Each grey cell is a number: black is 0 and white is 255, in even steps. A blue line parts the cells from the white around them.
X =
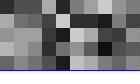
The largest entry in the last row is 191
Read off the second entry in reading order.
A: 79
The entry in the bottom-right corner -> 135
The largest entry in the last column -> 147
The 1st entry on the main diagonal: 46
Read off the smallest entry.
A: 16
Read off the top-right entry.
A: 124
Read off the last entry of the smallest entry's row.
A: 91
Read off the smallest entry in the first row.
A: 37
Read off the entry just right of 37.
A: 124
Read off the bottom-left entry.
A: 102

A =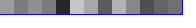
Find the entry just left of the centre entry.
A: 197
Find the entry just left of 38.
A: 124
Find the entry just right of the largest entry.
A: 167

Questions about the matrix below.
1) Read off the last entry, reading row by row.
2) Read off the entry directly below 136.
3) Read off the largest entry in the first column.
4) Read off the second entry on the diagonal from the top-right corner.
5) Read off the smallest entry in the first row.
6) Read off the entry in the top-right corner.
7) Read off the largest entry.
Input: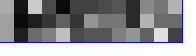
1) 65
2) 179
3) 170
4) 107
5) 10
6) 179
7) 223

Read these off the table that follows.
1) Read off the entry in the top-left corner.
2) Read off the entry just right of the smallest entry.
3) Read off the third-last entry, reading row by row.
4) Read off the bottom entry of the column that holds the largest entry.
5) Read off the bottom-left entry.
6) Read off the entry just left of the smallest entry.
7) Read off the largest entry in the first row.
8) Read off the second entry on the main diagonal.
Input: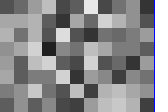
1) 82
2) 136
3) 200
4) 156
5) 93
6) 210
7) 232
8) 167

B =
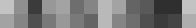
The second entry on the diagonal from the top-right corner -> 68
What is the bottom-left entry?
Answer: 163
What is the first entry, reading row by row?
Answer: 195
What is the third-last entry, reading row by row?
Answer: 59
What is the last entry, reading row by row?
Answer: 174
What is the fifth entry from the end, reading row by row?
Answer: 110

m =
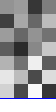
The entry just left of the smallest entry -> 93
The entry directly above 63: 147
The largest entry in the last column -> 220
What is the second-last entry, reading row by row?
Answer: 249
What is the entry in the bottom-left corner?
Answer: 210
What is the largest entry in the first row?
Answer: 156
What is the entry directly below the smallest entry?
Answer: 114
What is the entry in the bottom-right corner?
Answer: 54

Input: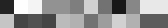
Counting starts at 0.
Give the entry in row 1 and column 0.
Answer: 197
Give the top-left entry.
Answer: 35
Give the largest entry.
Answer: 254
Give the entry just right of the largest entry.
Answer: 244
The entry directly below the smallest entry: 209

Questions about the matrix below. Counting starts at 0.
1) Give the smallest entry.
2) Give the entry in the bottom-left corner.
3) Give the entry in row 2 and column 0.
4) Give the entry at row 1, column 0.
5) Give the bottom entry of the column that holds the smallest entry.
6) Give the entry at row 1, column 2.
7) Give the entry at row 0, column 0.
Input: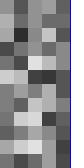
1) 45
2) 116
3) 167
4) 176
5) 74
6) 146
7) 146

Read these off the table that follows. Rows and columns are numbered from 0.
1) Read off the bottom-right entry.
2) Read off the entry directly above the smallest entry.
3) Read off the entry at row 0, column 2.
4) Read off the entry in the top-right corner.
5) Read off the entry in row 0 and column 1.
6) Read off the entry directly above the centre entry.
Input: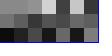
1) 125
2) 115
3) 146
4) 55
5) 137
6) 210

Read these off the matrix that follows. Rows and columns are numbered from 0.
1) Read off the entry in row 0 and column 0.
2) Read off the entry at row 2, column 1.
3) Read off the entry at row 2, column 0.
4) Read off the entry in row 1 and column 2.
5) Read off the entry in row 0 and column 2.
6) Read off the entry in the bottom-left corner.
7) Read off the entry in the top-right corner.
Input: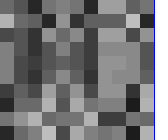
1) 106
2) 84
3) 73
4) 96
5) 39
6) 39
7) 116
